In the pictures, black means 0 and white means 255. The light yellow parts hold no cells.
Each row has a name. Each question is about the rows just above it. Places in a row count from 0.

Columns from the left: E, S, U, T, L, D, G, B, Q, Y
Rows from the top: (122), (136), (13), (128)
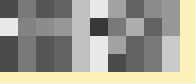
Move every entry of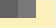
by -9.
[ 89 112]
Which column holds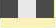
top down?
E
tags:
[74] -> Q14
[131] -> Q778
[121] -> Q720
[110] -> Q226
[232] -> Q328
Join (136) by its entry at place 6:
Q720
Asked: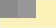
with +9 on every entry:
[149 160]
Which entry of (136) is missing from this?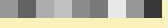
[131]

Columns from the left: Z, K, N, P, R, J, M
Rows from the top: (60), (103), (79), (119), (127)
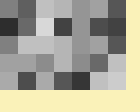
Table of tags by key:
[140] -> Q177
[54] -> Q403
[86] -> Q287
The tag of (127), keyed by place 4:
Q403
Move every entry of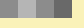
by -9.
[131 172 131  96]

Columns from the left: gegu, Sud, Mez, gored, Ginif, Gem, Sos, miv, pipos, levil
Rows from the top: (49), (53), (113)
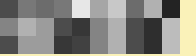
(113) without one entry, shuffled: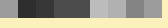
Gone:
[65]
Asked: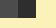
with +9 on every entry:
[85 55]
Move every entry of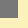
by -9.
[111]
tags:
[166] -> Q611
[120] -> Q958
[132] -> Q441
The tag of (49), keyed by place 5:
Q611
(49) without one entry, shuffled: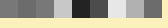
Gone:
[166]

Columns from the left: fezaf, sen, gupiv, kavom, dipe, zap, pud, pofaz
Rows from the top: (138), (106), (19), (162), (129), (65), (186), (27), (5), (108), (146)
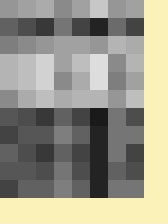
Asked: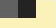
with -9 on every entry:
[88 26]
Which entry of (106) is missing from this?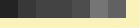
[107]
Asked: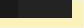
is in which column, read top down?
zap
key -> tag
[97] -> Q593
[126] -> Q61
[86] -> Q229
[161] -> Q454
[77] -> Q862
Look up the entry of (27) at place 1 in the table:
Q229

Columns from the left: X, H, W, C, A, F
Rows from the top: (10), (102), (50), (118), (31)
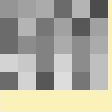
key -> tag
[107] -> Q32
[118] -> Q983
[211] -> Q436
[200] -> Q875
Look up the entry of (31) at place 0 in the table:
Q32
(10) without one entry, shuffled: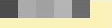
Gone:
[149]
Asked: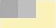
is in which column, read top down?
F
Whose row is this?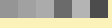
(10)
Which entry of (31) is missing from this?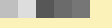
[211]
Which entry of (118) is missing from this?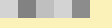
[200]
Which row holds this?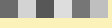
(31)

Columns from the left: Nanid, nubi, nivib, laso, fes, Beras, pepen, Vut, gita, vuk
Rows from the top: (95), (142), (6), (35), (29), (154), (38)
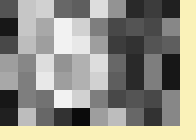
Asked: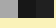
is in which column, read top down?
Nanid
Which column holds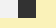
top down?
laso
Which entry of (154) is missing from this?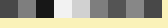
[114]

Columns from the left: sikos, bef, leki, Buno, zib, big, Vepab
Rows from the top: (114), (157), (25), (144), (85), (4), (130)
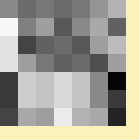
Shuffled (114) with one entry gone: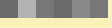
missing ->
[149]
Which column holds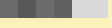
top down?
Buno
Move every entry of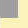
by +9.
[167]
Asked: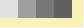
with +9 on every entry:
[235 167 128 106]

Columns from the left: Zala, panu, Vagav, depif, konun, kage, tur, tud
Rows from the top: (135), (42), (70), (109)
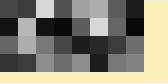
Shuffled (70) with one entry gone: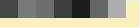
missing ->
[40]
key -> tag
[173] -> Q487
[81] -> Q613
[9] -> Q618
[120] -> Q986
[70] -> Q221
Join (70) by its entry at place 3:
Q221
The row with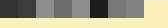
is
(109)
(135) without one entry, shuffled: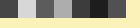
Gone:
[163]
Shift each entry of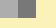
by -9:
[164 111]
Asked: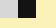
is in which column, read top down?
Vagav
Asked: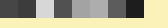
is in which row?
(135)

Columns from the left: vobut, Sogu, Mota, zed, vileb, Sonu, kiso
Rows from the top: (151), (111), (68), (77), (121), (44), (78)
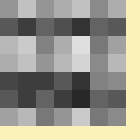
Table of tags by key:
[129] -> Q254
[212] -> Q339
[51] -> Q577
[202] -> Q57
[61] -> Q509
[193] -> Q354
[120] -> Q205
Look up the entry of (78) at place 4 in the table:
Q57
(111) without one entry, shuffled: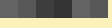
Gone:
[79]
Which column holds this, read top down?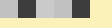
Sogu
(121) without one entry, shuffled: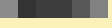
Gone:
[70]

